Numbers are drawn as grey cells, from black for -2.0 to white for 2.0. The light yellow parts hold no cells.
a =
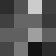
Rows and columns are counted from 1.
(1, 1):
-1.3
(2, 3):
-0.4
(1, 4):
-1.0
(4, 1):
-0.9
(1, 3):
1.2

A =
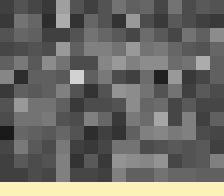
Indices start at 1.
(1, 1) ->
-1.0
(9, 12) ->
0.6
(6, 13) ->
0.4
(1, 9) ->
-0.2
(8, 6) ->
-1.1
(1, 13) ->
-0.2
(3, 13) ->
-0.9
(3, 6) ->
-0.7
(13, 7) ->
-0.9
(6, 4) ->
-0.5
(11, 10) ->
-0.2
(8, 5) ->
-0.5
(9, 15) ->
-1.0
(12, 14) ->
-0.7
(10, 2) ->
-0.4
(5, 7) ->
-0.8
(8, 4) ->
-0.2
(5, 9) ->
0.4
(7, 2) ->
-0.5
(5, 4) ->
0.2
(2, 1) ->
-1.1
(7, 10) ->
0.2
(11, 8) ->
-0.9
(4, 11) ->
-0.2
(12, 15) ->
-0.6
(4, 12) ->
-0.1
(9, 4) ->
-0.1
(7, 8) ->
-0.7
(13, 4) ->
-0.9
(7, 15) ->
-0.6
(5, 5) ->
-0.2
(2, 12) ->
-1.1
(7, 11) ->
-0.2
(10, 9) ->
-1.2
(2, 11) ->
-0.8

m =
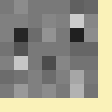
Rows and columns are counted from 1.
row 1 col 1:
-0.1
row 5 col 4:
-0.8
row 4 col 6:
-0.4
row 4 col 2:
-0.7
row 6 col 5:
0.0
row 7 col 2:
0.4
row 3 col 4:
0.3
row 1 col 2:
0.2
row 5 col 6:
-0.2
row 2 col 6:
1.2
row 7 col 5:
-0.1
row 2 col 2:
0.0

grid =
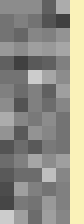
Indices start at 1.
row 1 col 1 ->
0.2
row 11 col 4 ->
-0.1
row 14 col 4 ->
-0.2
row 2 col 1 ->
-0.2
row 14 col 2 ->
0.5
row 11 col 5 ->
-0.2
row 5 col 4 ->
-0.5
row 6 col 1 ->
-0.2
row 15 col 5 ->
0.0
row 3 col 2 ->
-0.4
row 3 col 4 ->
0.0
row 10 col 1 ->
0.3
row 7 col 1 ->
0.0
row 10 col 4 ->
0.1
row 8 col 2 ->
-0.7
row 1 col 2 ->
0.2
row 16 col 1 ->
1.2
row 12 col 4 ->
0.2
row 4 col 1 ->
0.4
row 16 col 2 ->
0.5
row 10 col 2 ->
-0.6
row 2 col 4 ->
-0.7

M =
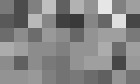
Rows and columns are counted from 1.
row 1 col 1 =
-0.1
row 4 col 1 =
0.7
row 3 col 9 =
0.5
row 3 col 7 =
0.3
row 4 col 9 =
-0.3
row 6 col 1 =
0.3
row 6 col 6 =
-0.1
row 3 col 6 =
-0.4
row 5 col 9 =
-0.9
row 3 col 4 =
0.4
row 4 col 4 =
0.2
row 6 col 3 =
0.4
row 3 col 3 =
-0.3
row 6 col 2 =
0.3
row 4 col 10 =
0.5
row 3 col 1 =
-0.3
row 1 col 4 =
1.0
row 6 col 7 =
-0.3
